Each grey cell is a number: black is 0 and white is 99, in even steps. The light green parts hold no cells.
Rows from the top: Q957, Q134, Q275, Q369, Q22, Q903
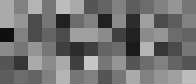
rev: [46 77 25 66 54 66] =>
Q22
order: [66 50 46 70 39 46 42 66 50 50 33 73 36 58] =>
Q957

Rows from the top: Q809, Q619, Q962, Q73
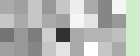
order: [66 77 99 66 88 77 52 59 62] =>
Q73
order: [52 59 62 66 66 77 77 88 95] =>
Q619
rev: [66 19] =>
Q962

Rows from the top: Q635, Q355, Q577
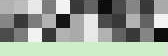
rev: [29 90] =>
Q355
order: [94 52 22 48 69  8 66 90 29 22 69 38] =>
Q355
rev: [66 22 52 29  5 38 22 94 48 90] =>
Q635
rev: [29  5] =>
Q635
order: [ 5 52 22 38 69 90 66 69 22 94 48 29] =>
Q577

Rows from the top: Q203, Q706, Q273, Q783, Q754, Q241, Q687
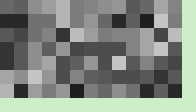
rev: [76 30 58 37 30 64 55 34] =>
Q754
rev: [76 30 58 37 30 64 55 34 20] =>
Q754
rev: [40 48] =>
Q687
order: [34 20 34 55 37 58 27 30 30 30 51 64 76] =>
Q783
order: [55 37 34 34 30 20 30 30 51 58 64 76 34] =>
Q241
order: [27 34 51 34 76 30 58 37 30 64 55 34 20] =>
Q754
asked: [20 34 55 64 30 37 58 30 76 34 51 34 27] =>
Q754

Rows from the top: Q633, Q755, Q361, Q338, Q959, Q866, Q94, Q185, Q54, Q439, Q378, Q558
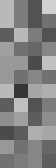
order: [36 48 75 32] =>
Q185
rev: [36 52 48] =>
Q558
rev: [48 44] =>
Q558
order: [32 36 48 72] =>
Q361
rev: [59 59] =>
Q959
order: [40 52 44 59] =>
Q378

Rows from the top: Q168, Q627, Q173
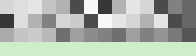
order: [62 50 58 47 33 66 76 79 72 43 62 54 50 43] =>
Q173
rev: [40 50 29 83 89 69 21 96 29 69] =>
Q168
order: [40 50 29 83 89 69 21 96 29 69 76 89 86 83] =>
Q168
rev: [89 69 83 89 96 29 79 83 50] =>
Q627

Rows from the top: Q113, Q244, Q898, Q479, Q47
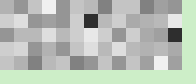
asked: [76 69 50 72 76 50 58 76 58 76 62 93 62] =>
Q47
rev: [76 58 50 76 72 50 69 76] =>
Q47
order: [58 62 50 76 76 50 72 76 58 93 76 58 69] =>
Q113
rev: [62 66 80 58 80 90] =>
Q898
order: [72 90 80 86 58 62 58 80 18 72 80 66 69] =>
Q244
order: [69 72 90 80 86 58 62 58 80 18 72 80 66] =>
Q244
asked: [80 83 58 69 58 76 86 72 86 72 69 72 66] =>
Q479

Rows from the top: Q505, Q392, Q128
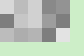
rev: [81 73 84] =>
Q505
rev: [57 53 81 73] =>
Q505
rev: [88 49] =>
Q128
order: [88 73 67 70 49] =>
Q128
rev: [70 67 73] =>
Q128

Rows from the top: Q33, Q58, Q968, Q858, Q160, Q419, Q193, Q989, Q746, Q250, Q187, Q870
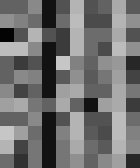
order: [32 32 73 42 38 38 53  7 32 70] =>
Q746
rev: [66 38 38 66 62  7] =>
Q193
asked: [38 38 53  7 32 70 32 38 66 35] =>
Q33

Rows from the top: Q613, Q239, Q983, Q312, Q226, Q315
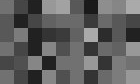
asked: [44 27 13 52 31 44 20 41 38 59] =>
Q312
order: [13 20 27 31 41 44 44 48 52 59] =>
Q315
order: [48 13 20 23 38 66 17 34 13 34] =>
Q983
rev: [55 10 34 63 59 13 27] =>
Q613
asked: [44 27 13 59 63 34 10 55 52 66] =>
Q613

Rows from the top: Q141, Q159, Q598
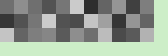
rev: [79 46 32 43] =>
Q141
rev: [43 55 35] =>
Q598
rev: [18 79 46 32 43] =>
Q141

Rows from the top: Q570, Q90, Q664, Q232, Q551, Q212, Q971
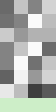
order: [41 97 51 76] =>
Q232
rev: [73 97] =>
Q90
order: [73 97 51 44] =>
Q90
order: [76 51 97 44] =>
Q551

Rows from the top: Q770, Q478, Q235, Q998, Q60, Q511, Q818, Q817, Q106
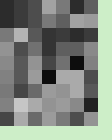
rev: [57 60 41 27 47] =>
Q818
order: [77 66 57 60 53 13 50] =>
Q817
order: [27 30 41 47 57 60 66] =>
Q106
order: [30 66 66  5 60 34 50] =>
Q511
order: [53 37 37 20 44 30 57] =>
Q998
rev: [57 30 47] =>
Q106

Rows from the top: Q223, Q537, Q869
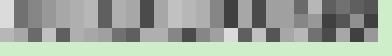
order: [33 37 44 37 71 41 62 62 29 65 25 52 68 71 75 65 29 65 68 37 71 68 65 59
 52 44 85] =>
Q223
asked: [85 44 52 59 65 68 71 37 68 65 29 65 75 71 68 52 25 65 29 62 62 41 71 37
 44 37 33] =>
Q223
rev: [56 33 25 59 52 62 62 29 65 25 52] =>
Q537
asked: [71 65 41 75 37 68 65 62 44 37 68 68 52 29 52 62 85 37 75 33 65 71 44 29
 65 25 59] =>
Q869

